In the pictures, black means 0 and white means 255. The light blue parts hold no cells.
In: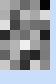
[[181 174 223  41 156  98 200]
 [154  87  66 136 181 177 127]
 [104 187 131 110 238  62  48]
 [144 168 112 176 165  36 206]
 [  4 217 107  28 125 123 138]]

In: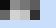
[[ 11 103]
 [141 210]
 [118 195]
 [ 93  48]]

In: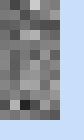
[[112 121  93 112 119 132 134 120 133 118  79 128]
 [ 70 125  98  80 122  96  93  96 118 131 179 117]
 [106  80 114 164 124 120 130 145 165 110  35 133]
 [203 110  89 177 116  90 159 149 163 138  77 113]
 [132 128  79 113 130 147 121 127 113 134 155 101]
 [124 154  79 101 132  97 134 111 164 149 114  88]]

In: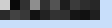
[[207  42]
 [  9  66]
 [ 49  56]
 [142  18]
 [ 48  34]
 [ 83  50]
 [ 29  48]
 [ 58  21]
 [ 45  17]
 [ 39  31]]

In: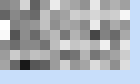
[[133 100 255 249 137 156 164]
 [146 136 129  84 110 203 103]
 [212 120 141 141 136 166  24]
 [ 97 106 150 106 137 192  87]
 [156 195 193 159 115 183  97]
 [235 152 143 185 189 156 156]
 [180 162 170 119 227 104 208]
 [165 206 162 179 197 116 151]
 [146 196 137 150 207 180 165]
 [231 214 234  70 180 118 219]
 [157 198 128 130 239 146 188]
 [177 206 171 106 131 163 143]
 [160 246 149 169 231 204 221]]

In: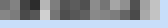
[[112 134]
 [130 124]
 [ 66  74]
 [ 44  86]
 [182 208]
 [126 117]
 [ 84  78]
 [ 92  87]
 [ 80  96]
 [140 137]
 [117 132]
 [165 125]
 [144 101]
 [ 81  74]
 [162 169]
 [194 195]]
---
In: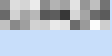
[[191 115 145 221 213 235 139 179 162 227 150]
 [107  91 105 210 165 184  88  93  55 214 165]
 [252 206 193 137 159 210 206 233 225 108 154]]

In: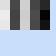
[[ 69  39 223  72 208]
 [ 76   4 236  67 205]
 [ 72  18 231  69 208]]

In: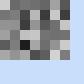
[[162  87 206 106 116 111 102]
 [200  61 117 125  71 184  59]
 [112 197 147 145  61 148  88]
 [112 114 160 120 192 198 115]
 [147 203  92 126  29 166 110]
 [210 124 167 147 166  78  94]]

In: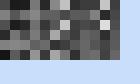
[[197  62  72  27  29 120  40 136 193  48  60  60]
 [ 42  71 128  86 115 134  96  96  73  91  90 129]
 [221  77  80  29  41 112  55  86 198  63  73  66]
 [ 47  89  42 117  77 122  73 168  85  61 100  92]
 [ 69  91 129 134 129  97 107  51  62  86 103  85]
 [ 65 102  21  91  48 148  57 165 116  48 103 109]]

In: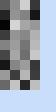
[[207  55  92 142]
 [131  22  36 147]
 [166 152   5 212]
 [136 177  60 148]
 [117 185 131 156]
 [110 199  70 166]
 [156  55  22 134]
 [182  60 154  61]
 [ 40 190 104 195]]

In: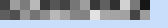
[[121  22  66 158 124 185  56  86  67 118 158  55  96  48 209]
 [ 68 157  94  80 149 116 142 184 163 133 131 226 167 164 162]]

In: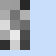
[[156  39 157]
 [116 177 172]
 [132 108 218]
 [233  75 166]
 [207  64  47]]

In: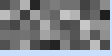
[[ 94 140  74 109 178  37 112 124 113 113  66]
 [103  30 188 146  61 163 118 101 196 180  79]
 [149 150  89  71 124  88 176 113  76  81 199]
 [ 87 144 114 112 115 105 163 139 111  85 164]
 [189  73  81 112 165  74  50  35 133  77  86]]
